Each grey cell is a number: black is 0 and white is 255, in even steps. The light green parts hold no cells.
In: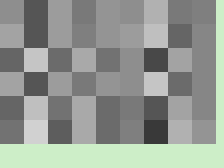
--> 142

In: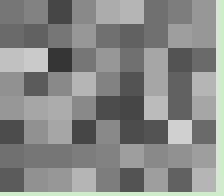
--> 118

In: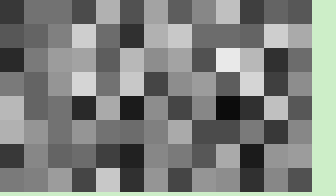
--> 56

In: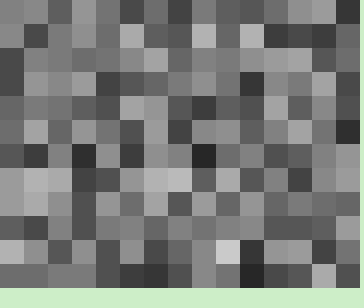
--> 129

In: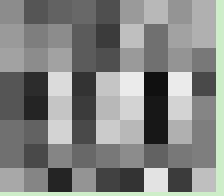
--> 140

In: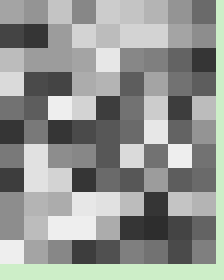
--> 164

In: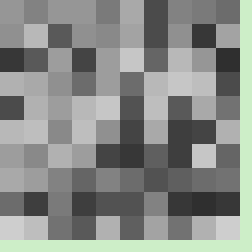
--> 150

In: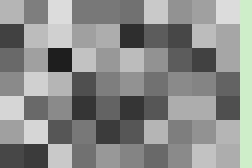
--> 181

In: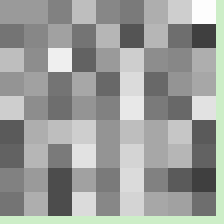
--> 154
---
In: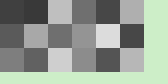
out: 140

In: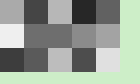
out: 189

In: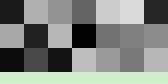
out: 153

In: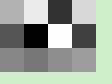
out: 119

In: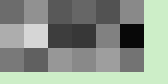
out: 137

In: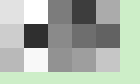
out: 146
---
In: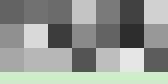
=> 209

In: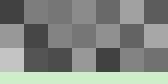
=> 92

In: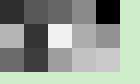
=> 0

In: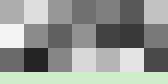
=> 194

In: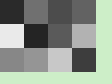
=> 98

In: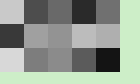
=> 112

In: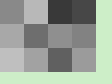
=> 71
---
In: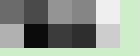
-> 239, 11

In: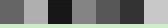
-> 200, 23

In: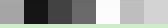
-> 252, 21

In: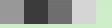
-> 213, 59

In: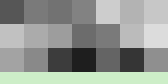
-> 220, 30

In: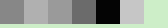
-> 198, 4

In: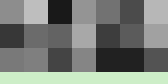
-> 190, 25
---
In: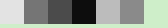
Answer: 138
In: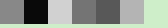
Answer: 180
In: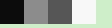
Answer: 248
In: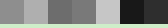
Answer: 46
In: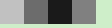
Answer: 128
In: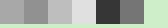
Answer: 117
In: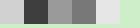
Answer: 230
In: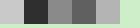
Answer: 180
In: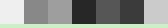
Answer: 203
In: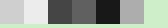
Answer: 173
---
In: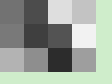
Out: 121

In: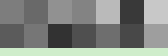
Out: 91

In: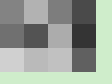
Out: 111

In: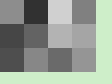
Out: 70

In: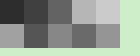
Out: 161

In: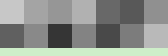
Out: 96
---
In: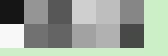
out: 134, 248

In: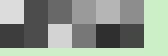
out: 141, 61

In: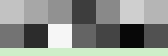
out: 180, 114

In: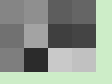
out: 100, 126

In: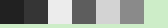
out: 137, 34

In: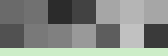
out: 166, 81

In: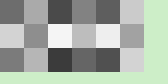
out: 203, 123

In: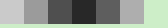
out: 174, 202
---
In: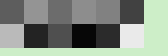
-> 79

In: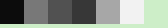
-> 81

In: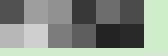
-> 123

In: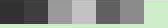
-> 154

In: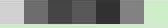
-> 69

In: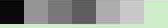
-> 120

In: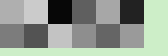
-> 195

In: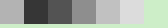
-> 83

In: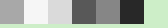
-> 218

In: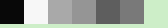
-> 169
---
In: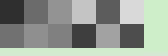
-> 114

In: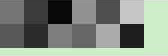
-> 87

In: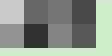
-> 148

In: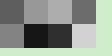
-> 131

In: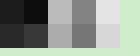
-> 41

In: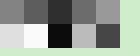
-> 222

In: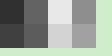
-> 64
